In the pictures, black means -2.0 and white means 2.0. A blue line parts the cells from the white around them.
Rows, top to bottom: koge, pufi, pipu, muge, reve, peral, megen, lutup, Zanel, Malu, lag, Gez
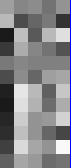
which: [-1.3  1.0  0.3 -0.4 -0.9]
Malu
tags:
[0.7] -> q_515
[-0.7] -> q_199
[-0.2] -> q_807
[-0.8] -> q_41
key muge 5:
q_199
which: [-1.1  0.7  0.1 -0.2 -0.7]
muge
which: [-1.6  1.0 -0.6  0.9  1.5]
pipu

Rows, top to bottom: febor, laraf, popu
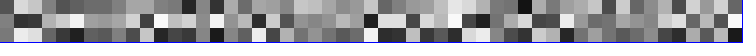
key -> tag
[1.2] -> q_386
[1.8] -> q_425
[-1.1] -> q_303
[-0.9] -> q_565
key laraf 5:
q_386
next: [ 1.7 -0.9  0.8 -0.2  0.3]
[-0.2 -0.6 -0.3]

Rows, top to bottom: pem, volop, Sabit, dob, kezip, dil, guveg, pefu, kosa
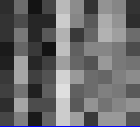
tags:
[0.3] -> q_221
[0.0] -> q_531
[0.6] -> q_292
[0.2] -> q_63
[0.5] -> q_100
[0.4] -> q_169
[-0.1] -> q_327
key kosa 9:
q_169
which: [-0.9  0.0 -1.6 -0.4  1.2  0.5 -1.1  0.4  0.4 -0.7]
kosa
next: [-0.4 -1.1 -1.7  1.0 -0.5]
[ 0.1  0.1 -0.1]
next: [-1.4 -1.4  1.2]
[ 0.1 -0.6  0.7]

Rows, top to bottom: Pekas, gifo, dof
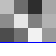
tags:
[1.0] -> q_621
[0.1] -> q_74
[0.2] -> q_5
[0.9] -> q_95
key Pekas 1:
q_621
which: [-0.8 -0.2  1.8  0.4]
dof
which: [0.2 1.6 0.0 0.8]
gifo
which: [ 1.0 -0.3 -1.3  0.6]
Pekas

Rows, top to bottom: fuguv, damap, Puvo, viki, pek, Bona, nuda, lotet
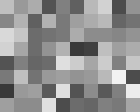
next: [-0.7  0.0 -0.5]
[ 0.9  1.3 -0.8]
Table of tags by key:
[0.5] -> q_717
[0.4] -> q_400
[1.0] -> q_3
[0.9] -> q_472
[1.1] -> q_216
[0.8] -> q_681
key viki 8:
q_3
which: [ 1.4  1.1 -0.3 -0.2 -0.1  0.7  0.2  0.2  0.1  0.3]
Puvo
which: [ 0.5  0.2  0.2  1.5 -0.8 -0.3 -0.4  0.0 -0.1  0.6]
lotet
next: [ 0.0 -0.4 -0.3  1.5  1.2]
[0.6 1.2 0.0]

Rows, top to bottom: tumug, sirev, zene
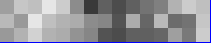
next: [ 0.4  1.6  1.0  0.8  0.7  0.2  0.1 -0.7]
[ 0.7 -0.4  0.9]
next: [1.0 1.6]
[ 1.2  0.2 -1.1]

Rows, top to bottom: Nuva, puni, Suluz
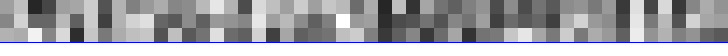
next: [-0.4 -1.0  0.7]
[1.3 0.4 0.2]
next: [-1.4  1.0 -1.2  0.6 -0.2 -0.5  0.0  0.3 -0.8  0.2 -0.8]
[-0.2 -0.6  0.2]

